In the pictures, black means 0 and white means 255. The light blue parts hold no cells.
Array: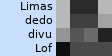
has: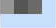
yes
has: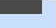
yes
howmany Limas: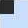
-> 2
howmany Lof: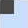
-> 3

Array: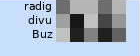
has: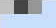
yes
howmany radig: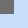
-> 2
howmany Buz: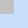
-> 1
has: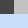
no
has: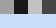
yes
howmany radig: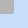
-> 3
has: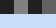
yes

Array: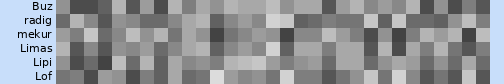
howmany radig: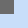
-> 6
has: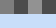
no
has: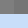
yes
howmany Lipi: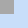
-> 5
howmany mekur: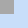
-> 1
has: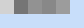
no

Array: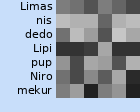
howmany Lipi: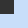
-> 4
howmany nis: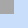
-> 0
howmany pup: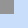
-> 1
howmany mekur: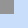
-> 1

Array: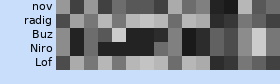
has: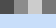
yes
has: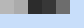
no
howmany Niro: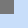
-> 1

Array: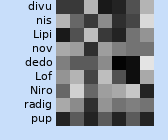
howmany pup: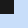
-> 0
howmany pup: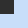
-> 0
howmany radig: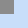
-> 1
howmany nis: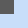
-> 0
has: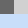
yes
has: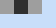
yes

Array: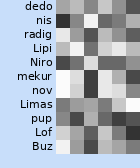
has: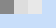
no
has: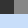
yes
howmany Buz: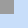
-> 1

